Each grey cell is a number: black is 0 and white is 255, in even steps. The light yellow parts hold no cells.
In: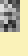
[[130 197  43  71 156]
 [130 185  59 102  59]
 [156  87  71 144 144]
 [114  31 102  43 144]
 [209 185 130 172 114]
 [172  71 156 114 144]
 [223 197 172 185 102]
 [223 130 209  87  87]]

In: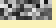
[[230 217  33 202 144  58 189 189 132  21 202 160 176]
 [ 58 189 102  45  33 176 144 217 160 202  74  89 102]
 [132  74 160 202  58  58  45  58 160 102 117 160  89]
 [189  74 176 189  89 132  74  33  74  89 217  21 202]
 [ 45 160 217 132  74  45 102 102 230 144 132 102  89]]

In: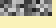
[[101  57  87 192 179 179  57  57 141  32 192 101 115]
 [141 179 101  57 154 179  87 101 129 166  73 115  44]
 [ 57 154 115 179 101  44  73 115 129 205 141 192 154]
 [192  87 205 205 129 205  73  87  32  73 217 101 166]]

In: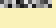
[[214 147  16 184 105  30  62 214  30 147 134 184  46]
 [ 76 184 134 214  16  76 229  90 200 159  90  62 200]]

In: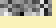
[[168 155  55 142 155 142  98 142  71  86 225  27 155]
 [184 199  71 142 129  98 129 168  86 114 225  27 142]
 [ 86 114 168  98  71 114 155 129 129 168  55 199 114]
 [184 241 199 114  86  11 184 184 211 168 225  40  98]]

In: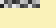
[[ 35 209 118 235 193  62  90 222 102  62]
 [222  75 134  48  75 193 178  48 164 193]]

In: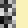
[[ 22  63  34 224]
 [ 50  63  63 197]
 [  8  76  90 184]
 [224 144 184  76]
 [132  34 197 132]
 [156  22 210 118]
 [210  50 224 118]]

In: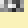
[[137 149 111  38 124  98]
 [230 111 191  83  68 149]
 [203 137 245 216  54 165]]

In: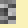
[[153 139  73  73]
 [195 169  87  73]
 [126 114 126 139]
 [ 99  87 169 169]
 [ 87  59 181 181]
 [ 99  73 195 169]]
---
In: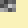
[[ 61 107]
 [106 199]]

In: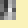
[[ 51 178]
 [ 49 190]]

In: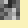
[[192  43]
 [ 70  41]]

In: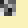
[[189 100]
 [102 174]]

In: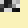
[[28 37]
 [27 65]]

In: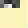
[[ 54  40]
 [191 233]]

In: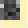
[[69 92]
 [51 64]]

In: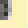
[[ 83 190]
 [ 56 181]]

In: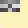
[[130 157]
 [202  87]]
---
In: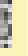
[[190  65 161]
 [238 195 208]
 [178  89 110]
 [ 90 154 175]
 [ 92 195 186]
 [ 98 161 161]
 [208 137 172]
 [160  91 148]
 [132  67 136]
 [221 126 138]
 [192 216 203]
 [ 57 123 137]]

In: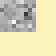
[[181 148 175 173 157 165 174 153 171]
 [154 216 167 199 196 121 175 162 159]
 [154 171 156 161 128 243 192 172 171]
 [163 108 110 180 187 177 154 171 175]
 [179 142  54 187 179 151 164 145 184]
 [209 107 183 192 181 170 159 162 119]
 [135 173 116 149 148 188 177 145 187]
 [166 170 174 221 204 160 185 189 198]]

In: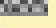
[[130 143 134 137 131 132 128 127 130 122 137 133]
 [ 67 151 186 165  67 177 182  77  65 133  84 200]
 [105 129 153 141 105 153 156 116 104 142 104 160]
 [201 115  78  97 201  86  78 189 201 127 184  59]]

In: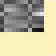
[[ 17  17  29 179  70  91 111 132 151 165  56]
 [110 123 136  79 150 147 140 132 127 126  97]
 [ 74  82  96 112 125 132 134 138 145 155  63]
 [ 98  94  89 139  87  95 105 117 128 138  77]
 [228 209 175  83 125 125 136 139 127  97 166]
 [143 122 102 133  97 115 140 164 180 177  67]
 [104  90  76 156  74  91 114 134 144 145  88]
 [ 89 110 134  74 153 138 113  90  78  80 134]]

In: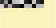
[[186 189  13 182 181   6  32  44 174  54 209]
 [ 27  46 199  15  38 222 200 184  12 150  46]]

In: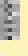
[[200 207  57 134 164]
 [167 180 184 166 158]
 [159 154  79 127 148]
 [168 184 174 170 156]
 [160 148  97 111 155]
 [160 162 205 147 160]
 [206 225 101 157 168]
 [176 163 159 103 171]
 [161 165  76 148 145]
 [194 196 185 124 179]]
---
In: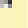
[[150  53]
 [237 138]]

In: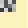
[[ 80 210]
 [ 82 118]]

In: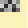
[[149  49]
 [ 40 182]]

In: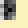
[[62 84]
 [30 82]]

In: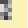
[[ 78 164]
 [127 195]]

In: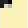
[[ 40   3]
 [218 179]]

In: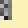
[[166 130]
 [ 73 119]]
